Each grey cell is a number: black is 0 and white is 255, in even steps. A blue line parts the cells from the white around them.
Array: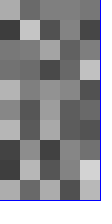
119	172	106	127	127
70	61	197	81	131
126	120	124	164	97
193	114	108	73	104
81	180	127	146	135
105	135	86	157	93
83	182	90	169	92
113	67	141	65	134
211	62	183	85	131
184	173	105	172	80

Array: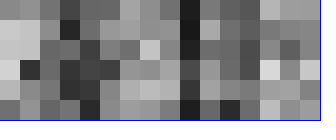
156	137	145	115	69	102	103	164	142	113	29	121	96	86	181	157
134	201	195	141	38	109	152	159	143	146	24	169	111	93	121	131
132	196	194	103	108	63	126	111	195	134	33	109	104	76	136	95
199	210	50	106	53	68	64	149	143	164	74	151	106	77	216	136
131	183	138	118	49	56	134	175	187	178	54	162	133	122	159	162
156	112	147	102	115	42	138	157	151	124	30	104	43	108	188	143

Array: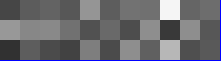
109	70	92	99	87	149	93	114	112	245	101
87	152	135	137	113	81	105	77	142	57	142
89	49	93	75	66	126	75	142	96	183	79

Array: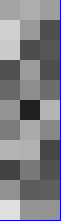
158	164	173
79	208	153
86	202	77
78	80	155
109	105	141
180	148	32
136	124	169
70	180	177
81	66	121
94	145	92
147	223	148

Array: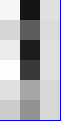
224	246	21
219	214	93
223	235	28
223	253	57
215	224	166
215	204	146

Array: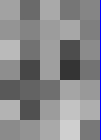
133	162	106	169	118
127	148	132	156	167
139	186	114	159	77
115	142	71	159	52
153	89	99	111	165
174	179	80	156	194
120	139	147	169	207
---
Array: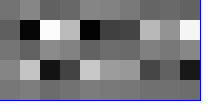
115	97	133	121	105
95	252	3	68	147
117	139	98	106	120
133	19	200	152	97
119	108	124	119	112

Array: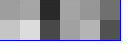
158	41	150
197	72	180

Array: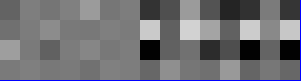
99	117	155	125	79	83	49	53
112	140	120	123	96	164	204	199
158	97	134	125	97	44	2	2
122	120	113	125	143	112	101	103

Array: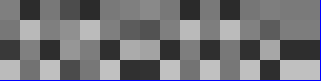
127	120	43	127	120	121	118	122
119	127	187	92	127	126	129	125
57	45	125	171	45	47	48	46
187	192	119	48	193	193	191	192

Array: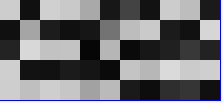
205	208	169	67	204	26
16	28	22	189	27	214
35	194	6	10	32	34
207	17	21	196	218	207
206	206	162	26	46	16

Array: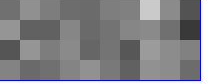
112	125	107	128	139
149	97	106	134	112
85	125	102	87	140
131	112	145	97	140
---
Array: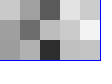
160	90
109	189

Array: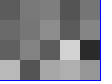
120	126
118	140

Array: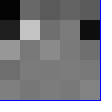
104	90
195	111

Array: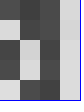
63	74
69	75

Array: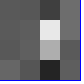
87	63
93	232

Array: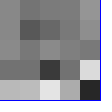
116	123
88	104
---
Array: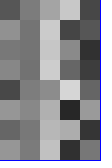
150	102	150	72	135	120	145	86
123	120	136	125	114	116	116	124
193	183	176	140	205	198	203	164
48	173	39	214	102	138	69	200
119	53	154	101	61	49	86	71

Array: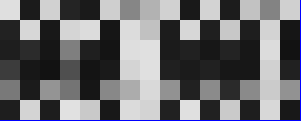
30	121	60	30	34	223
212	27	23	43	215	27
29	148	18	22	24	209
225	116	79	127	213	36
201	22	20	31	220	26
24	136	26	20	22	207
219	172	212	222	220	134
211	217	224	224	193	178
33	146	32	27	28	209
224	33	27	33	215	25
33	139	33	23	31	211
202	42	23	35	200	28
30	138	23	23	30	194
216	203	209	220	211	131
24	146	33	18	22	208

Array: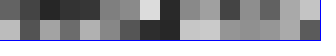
188	99
83	68
163	38
108	51
177	54
135	127
85	138
45	220
39	41
198	137
202	160
149	68
144	142
150	97
170	169
91	196

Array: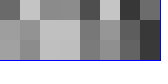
161	158	106
140	147	196
191	192	139
190	192	140
123	120	78
143	150	197
99	93	55
57	56	108

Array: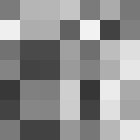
122	67	56	132	114	239	123
66	134	128	67	74	173	181
66	133	126	69	74	174	182
151	204	206	154	160	97	197
119	66	54	129	111	242	123
183	224	235	174	189	66	171
230	164	170	230	222	128	120

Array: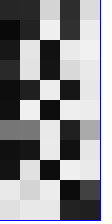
224	233	19	16	118	16	13	41	23	9	38
232	212	225	21	119	240	31	226	229	34	39
232	236	13	234	233	13	237	20	17	239	212
34	12	239	17	32	238	22	217	234	48	45
31	65	234	230	170	236	231	233	241	235	219

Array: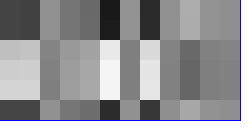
69	212	205	191	68	68
69	212	207	195	65	65
145	127	129	132	144	144
118	158	157	153	117	117
109	168	167	163	106	105
44	244	245	233	27	25
145	127	127	127	147	147
55	230	229	218	43	42
143	129	130	131	144	144
167	102	102	105	172	173
146	126	127	129	147	147
143	130	130	132	143	143

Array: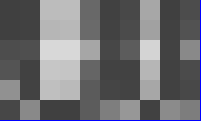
71	145	84	77	64	64
137	66	65	79	65	65
64	191	198	216	182	188
64	186	197	216	184	189
92	91	101	166	106	104
126	69	66	71	66	65
151	67	66	92	75	72
65	167	182	212	161	167
139	65	65	66	65	64
125	72	75	137	82	76

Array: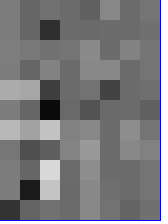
51	125	125	118	184	125	172	125	126	125	125
99	26	102	79	162	102	167	102	120	102	102
113	196	216	94	194	10	62	130	113	47	113
107	106	107	131	129	105	107	107	117	107	107
136	136	142	153	136	83	114	136	138	106	96
114	111	108	108	108	106	67	135	108	108	135
100	107	107	136	141	107	107	107	130	107	107
112	116	116	129	116	96	111	116	117	112	116
